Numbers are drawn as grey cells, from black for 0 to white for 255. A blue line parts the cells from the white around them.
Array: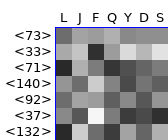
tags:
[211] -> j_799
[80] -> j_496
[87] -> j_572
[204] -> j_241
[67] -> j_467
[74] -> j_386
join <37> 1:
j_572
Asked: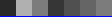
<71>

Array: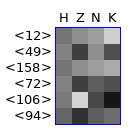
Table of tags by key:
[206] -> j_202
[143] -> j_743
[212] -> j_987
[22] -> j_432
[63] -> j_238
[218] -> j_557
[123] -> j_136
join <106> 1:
j_987
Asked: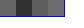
<94>
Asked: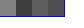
<72>

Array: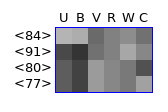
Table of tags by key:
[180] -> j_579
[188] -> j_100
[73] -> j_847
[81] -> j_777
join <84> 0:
j_579
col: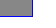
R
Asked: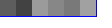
<77>
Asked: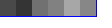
<91>

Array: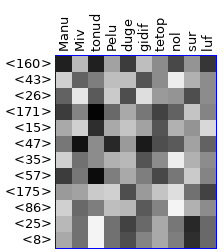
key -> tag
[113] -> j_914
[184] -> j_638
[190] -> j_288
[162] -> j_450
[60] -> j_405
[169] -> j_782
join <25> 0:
j_638
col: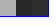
sur
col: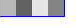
Miv

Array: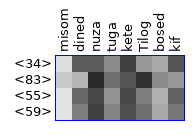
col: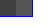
kete
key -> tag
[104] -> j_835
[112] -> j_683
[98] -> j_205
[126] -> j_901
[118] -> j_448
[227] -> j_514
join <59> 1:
j_901
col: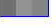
tuga
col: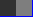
Tilog
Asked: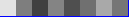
<59>
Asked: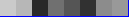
<83>

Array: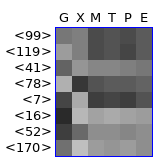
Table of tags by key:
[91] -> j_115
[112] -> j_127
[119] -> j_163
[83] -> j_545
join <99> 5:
j_115
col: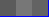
E
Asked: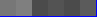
<99>

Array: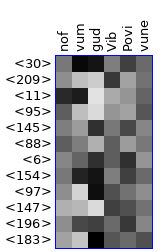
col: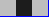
vum
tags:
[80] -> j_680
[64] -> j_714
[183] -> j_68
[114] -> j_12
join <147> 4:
j_680

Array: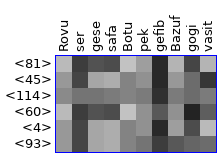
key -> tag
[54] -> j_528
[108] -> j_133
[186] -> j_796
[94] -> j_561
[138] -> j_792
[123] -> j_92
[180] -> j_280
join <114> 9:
j_92
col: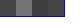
ser
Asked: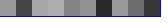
<45>
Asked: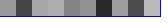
<4>
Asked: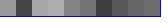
<93>

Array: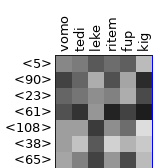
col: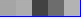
fup
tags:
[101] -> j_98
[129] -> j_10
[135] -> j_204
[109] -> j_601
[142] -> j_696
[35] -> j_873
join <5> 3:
j_601
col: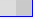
kig
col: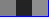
ritem
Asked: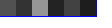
<61>
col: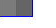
tedi

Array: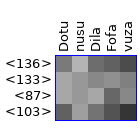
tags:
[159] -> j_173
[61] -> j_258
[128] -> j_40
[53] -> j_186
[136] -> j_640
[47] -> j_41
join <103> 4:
j_186
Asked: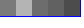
<136>
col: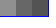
Fofa

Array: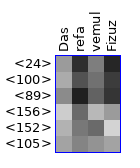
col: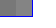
refa
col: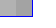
Das
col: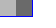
vemul

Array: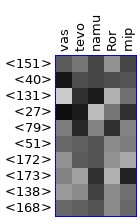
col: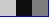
vas
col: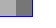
Ror
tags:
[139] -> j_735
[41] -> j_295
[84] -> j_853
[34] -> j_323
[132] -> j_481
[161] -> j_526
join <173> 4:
j_323
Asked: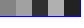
<173>

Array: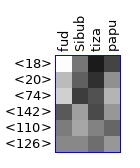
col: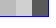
fud
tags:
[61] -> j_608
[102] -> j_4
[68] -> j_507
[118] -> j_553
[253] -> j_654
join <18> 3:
j_507
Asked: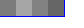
<110>
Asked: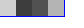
<74>
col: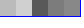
fud
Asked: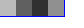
<20>
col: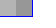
papu

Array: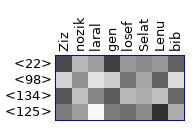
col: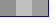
nozik
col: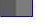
gen
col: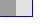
laral
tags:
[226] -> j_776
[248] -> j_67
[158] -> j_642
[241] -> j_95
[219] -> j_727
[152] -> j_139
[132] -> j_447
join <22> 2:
j_642

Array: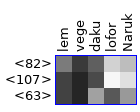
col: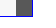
lofor
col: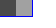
daku
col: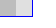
Naruk
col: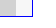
lofor

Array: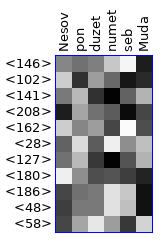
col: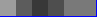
duzet
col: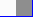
seb
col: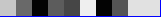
numet
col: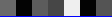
numet
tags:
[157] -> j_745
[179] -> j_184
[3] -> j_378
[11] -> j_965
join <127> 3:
j_378
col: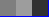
duzet
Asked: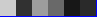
<102>

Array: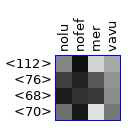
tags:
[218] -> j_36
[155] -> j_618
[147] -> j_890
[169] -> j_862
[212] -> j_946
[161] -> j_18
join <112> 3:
j_862
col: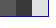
mer
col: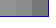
vavu

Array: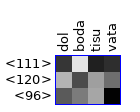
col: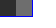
vata
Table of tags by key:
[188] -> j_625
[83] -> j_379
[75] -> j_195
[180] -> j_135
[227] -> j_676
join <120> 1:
j_195
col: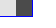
boda
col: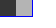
dol
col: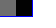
vata

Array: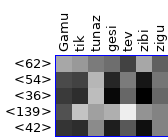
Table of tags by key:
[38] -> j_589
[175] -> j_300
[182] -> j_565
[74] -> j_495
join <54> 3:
j_589
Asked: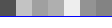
<139>
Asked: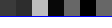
<36>
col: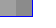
tunaz
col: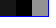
zibi

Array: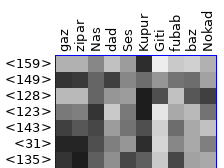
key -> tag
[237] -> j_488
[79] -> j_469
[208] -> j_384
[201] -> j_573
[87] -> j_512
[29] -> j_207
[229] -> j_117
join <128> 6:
j_469
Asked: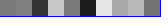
<123>

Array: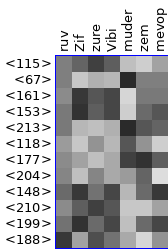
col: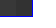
Zif
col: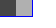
Vibi
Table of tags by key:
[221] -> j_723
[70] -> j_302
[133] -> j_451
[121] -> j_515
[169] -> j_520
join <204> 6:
j_723
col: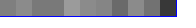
ruv

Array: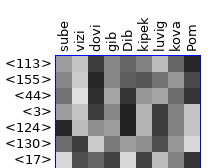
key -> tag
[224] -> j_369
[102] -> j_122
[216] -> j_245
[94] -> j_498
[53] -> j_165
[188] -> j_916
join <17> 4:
j_245
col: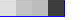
vizi
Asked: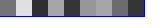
<44>
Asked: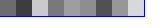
<130>
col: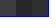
dovi
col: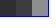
dovi

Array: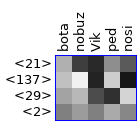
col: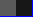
nosi
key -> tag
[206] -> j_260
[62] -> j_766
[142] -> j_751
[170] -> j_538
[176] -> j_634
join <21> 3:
j_751
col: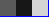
nosi
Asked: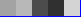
<29>
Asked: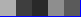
<21>

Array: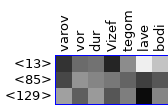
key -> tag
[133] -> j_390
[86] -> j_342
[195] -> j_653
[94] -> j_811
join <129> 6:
j_390
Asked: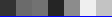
<13>
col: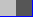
bodi

